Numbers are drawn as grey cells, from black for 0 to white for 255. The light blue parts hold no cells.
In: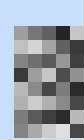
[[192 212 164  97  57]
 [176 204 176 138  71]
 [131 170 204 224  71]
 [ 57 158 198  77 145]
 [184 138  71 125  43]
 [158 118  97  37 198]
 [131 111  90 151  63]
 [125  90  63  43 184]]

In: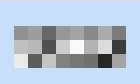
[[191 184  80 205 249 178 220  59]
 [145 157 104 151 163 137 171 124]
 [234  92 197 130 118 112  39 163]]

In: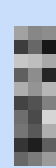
[[198 190 168]
 [174 148 182]
 [ 95 141  38]
 [162 135 141]
 [103 123 155]
 [ 61 103  23]
 [117  88 174]
 [ 67  82 129]
 [110  74 213]
 [ 53  30  95]]

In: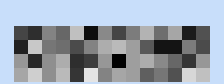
[[166 207 143 186  53 228 131 166 158  95 118  81 215 192]
 [ 33 200 118 110  75 131 173 186 158  89  20  20 124  75]
 [ 69  46 131 103 192  14 137  69 124 179 110 166  27  81]
 [151  40 143 173  46  61 151   2 158 173 137 103  53 151]]

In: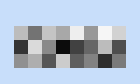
[[ 52 218 138  12  65 102 188  78]
 [144 174  86 204  94 130  45 122]
 [188 115 196 168 238 152 246 210]]

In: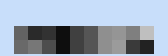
[[105 119  77  14  64  85 143 155  58  34]
 [ 99  42  50  14  64  85 143 149 127 191]]

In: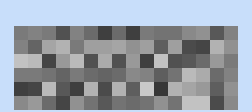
[[194 186  69 153 186  81 171  81 153  63 194  81  88 107 153 122]
 [137 153 107  69 145 115  88 115 107 115 145 115 194 194  75 137]
 [122 130 122  81 130 107  63 107  63 122 115 115 137 145  88 130]
 [122 122 115 100 122 107 100 107 137 130  94 115 186 171 107 130]
 [130 100 165 178 122 159 159 165 145 159  94 159  75  69 178 145]
 [ 63  69 186  88  63 178  75 178  94 201  55 178 165 153  94 145]]
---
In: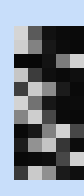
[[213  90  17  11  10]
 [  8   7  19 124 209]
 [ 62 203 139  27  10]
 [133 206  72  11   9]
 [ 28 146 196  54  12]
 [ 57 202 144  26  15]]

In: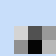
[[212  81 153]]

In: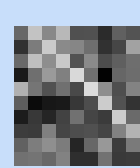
[[103 195 136 184  80  81  43  96  83]
 [105 191 142 201  82 138  76  95 110]
 [177 117  81 112  73 220 142  78 131]
 [ 28  56  37  66 113  69  59 204 106]
 [ 97 125 143 124  37 103 152  60 122]]

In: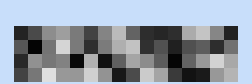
[[ 35  74 141 158 122  67 132 187  99  45  38  46 171 196 134  34]
 [ 40 145 119 130   9 177  17  96 165 140  92   5  99 152 210 168]]

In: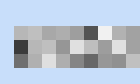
[[183 191 168 174 158  83 241 178 162]
 [111 176 223 174 133 103 151 144 192]]

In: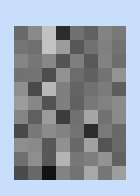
[[105 137 193  44 112  97 131 120]
 [133 119 135  84 126  89 130 109]
 [143  74 183 127 100 113 123  93]
 [133  95 155  60 113 165 114 138]
 [142 138  88 145 104 161  84 105]
 [ 75 104  19 131 115 168 119 158]]

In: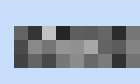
[[100  53 194  37  94  92 102  44 118]
 [ 67 100  72 119 140 105 123  50 115]]
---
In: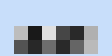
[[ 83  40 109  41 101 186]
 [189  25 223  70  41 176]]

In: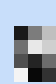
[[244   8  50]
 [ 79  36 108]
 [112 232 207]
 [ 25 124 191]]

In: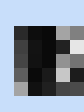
[[164  17  32  69  75]
 [ 94  10  26 199  28]
 [ 69  18  10 146 115]
 [ 64  19  10  34 230]
 [ 42  13   9 164 128]]

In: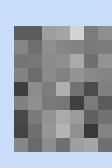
[[135 106 141 112 158 165 112]
 [ 68 112 150 180 144  57 132]
 [ 72 122 147 170 155  96 114]
 [129 143 121 119  64 123  91]
 [ 62 140 125 175 115  76 128]
 [131 108 138 130 148 136 133]
 [117 120 139 142 170 112 147]
 [134 111 143 134 131 121 124]
 [ 91  91 158 164 211 123 142]]

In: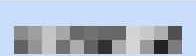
[[ 98 148 197 113 172  98  49 170 213 154  35 124]
 [139 159 196 166 104 114 104 103 211 201 174  80]]

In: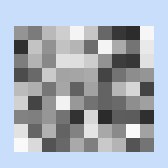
[[249 218  83 104 169 127 201 180  84 116]
 [226 101 177  99 130 229 168 138 249 162]
 [130 127 150 115  50 215  43  93  92  47]
 [209  68 149 242 152 114  99 106 142 160]
 [187 175 118 166  97 162  99 182 214  67]
 [ 76 105 202 163 165 170  68 115 141 149]
 [125 179 136 223 222 205 146  61  55 225]
 [ 47 195 146 194 181 109 244 170 116 233]
 [148 123 185 206 244 198 103  55  44 246]]

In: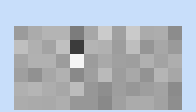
[[172 170 169 174 151 151 137 160 171 171 162 142]
 [176 181 173 167 188 151 142 158 151 158 163 139]
 [159 145 167 177 137 159 186 157 168 147 181 167]
 [165 177 177 156 245 156 169 160 158 176 163 174]
 [191 176 163 192  59 180 177 157 190 149 167 154]
 [155 171 180 180 124 167 203 160 202 171 173 140]]
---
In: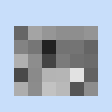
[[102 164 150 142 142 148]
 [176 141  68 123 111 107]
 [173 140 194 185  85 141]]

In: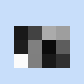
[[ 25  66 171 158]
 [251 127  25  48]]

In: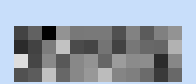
[[ 67  97   2 147 120 121 121  80 130  91 128 147]
 [221  70 137  88 136 147 102 156 139 141  43 135]]

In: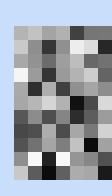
[[180 194 164 177  65 118 119]
 [168 146 108 158 189 104 114]
 [169  47 174  64 144 165 141]
 [ 87 140  79 133  45  93 156]
 [ 83 114 165 126 194  10 162]
 [200  92  12  96 172 167  26]]

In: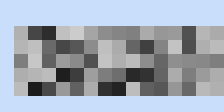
[[177  70  45 192 204 165 141 133 128 171 151 154  81 182 171]
 [126 199  97 156 138  81 195 175 187 141 102 143 138 136 126]
 [187  28  73 153  97 172  48  35 189  96  87 150 104 185 176]]

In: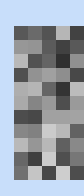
[[ 88 106  83 182  66]
 [185  82 100  48 144]
 [174 181 101  52 187]
 [ 77  72 161 161 163]
 [185 150 184  96 137]
 [113 197  72 206  77]]
